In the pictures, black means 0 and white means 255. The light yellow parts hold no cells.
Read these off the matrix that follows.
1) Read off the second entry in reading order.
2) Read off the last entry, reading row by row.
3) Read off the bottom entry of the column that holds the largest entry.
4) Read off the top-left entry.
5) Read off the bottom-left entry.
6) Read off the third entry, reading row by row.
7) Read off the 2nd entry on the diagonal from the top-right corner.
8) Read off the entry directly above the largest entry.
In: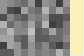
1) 135
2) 135
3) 147
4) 147
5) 91
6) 122
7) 163
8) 163

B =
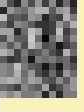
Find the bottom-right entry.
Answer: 122
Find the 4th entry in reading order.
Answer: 137
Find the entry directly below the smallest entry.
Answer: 79
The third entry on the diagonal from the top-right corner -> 64
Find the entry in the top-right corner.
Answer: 39
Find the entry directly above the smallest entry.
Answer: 51
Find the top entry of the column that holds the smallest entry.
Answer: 64
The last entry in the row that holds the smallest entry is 137
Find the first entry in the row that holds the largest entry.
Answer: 79
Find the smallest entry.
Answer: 7
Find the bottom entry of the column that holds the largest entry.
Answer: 122
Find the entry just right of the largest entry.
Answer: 108
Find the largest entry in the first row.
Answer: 164
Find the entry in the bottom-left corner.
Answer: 164
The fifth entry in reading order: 79
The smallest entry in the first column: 39
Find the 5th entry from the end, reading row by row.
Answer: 39
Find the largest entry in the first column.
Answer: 191
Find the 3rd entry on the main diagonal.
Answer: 92
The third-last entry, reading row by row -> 39

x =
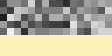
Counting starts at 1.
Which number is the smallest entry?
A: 32
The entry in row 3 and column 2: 223
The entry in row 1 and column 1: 63
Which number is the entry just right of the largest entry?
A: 173
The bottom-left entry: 103
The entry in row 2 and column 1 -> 103
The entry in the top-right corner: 158
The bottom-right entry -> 211
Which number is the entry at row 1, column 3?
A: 143
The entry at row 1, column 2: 143
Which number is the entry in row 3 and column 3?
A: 186
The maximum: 238
